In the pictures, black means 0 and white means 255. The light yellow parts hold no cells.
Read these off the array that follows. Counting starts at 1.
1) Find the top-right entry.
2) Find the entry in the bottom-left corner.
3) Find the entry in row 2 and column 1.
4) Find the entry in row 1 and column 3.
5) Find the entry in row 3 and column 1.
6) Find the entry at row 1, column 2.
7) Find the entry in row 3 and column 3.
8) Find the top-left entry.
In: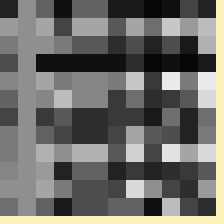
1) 34
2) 110
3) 154
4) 98
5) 122
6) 143
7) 143
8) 34

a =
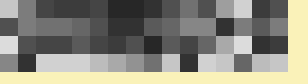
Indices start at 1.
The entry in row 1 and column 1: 198
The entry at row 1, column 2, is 124
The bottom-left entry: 134
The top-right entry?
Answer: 80
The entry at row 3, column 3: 69
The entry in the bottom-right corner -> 198
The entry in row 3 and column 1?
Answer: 220
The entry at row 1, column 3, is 69
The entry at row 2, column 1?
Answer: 80
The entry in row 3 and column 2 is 80

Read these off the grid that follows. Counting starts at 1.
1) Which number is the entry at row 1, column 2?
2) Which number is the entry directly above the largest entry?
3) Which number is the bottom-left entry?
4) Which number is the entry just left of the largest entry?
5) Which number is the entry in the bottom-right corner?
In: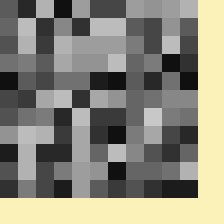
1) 40
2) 113
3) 49
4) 101
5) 28

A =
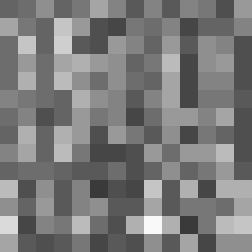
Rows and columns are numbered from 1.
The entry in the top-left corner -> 100
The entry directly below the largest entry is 143
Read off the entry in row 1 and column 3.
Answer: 143
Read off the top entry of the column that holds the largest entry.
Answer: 131
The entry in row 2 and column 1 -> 165
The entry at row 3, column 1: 109
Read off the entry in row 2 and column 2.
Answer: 119
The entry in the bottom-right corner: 143
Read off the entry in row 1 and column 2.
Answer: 109
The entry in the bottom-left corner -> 165
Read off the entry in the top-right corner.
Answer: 153
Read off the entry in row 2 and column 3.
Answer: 100
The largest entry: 249

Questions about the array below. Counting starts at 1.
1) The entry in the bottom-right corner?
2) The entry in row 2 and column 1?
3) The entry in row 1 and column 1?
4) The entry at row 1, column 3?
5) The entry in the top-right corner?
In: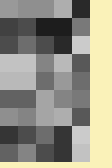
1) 194
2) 65
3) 153
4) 143
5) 41

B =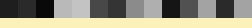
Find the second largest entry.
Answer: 185
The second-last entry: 42
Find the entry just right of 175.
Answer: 21
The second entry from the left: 42

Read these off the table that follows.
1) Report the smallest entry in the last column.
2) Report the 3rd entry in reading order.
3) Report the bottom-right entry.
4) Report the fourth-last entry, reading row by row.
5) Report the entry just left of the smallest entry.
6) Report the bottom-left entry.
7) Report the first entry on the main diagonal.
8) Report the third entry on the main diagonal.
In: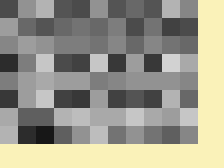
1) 75
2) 179
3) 134
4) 146
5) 44
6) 179
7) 75
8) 146

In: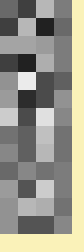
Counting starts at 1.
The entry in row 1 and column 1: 105
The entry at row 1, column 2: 63
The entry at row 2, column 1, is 63
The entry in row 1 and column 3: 183
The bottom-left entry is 146
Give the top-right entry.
124
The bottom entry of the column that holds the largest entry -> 84
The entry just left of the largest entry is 146
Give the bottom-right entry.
135
